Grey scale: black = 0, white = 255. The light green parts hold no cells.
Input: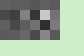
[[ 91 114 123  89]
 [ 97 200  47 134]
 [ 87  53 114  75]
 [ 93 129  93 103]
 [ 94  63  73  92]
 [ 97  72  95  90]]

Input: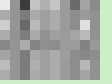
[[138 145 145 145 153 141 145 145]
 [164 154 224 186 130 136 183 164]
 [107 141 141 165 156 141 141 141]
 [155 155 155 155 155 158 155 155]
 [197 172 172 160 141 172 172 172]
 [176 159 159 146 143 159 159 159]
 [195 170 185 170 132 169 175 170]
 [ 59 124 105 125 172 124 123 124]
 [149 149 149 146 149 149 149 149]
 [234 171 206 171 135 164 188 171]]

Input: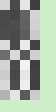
[[ 62 212 209 202  66 207  63  66  64 203]
 [229  98  96  93 234  87 242 230 238  90]
 [ 74  70  78  74  74 217  74  72  76 228]
 [213  74  74  77 219 109 212 204 216 179]]

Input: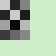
[[131  28 185 134]
 [ 37 203   8 104]
 [203  36 161  59]]

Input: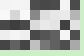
[[ 75 181 226  78 169]
 [244 234  64 245  78]
 [ 75 231 228  96  96]
 [ 72 222 233  85 118]
 [ 77 136 219  73 192]
 [243 248  73 239  69]
 [245 214  62 244  97]
 [244 248  72 238  69]]

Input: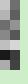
[[111  95 147  87 214  59  66]
 [199 180 110 136 191  25 172]]

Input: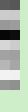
[[ 87 203 156  13 204 160 166 241 144]
 [ 92 204 152   6 214 162 182 242 150]]

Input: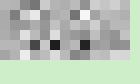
[[186 176 184 194 146 214]
 [207 182 184 148 143 215]
 [197 186 166 157 162 188]
 [206 163 206 190 156 193]
 [146 246 176 140  35 147]
 [187 116 193 153 184 134]
 [175 180 170 165 170 185]
 [180 174 193 221  29 219]
 [203 141 151 147 200 188]
 [118 232 173 186  71 174]
 [138 205 153 223 169 236]
 [180 126 152 162 183 179]
 [182 171 171 173 183 165]]
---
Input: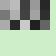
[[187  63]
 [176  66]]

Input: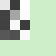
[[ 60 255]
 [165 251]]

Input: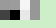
[[156 245]
 [  0 232]]

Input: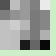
[[190 154]
 [146 154]]

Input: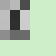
[[185  76]
 [ 45 205]]

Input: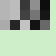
[[188  56]
 [189  65]]

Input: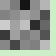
[[124  20]
 [142 161]]

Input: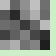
[[100 144]
 [ 41 132]]

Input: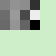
[[146 141]
 [154  73]]
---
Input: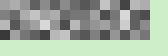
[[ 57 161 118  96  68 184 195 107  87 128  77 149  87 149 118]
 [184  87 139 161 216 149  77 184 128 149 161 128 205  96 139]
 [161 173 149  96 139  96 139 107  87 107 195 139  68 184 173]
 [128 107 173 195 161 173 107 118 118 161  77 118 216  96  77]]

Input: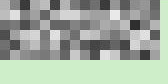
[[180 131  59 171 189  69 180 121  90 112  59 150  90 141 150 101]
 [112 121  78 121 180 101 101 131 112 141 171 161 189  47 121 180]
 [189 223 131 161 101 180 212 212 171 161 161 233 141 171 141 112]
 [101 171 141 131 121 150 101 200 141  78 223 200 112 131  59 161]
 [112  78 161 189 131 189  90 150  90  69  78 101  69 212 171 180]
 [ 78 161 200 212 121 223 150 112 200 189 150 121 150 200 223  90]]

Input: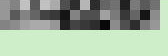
[[151  90 131 101  67  56  21 131  79  79 161 122  56 101  21 140]
 [131 140 161 170 170 151  33  67  56  45   9 140  79  45 122 151]
 [151 131 193  90 193 170  79  45 182  45 101 113  33 122  90 113]]

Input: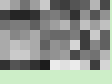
[[ 61  37  37  49 114 124 105  49 146  84 146]
 [ 49  84  72  49  28 235 224 235 202  61 213]
 [192 158 114 158 202  72  61  84  96 181  72]
 [114 124 124  96 134 158 181 114 192 158 192]
 [170 134 146 170 114 105 105 124  61 202  96]
 [170 192 181 170  96 146 134 213  61 134  96]
 [170 202 202 170 134 146 158  72 124 114 181]]

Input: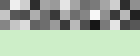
[[197  87  77 174 110  57 174 110 133 248 144  57 185  33]
 [ 98 238 207  45 165 154 228 165 110 122 165 207  45 144]
 [133 197 219  98 110 154  57 185  77  22 122 228  67  87]]

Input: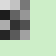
[[173  49  80]
 [218 194 120]
 [ 28  99 150]
 [ 37  90 161]]
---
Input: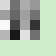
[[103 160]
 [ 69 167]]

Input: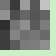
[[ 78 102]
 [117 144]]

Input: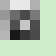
[[107  74]
 [ 79 198]]

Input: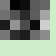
[[ 82  41]
 [148  76]]

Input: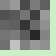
[[ 89 117]
 [ 95  52]]

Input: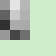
[[202 177]
 [172 170]]
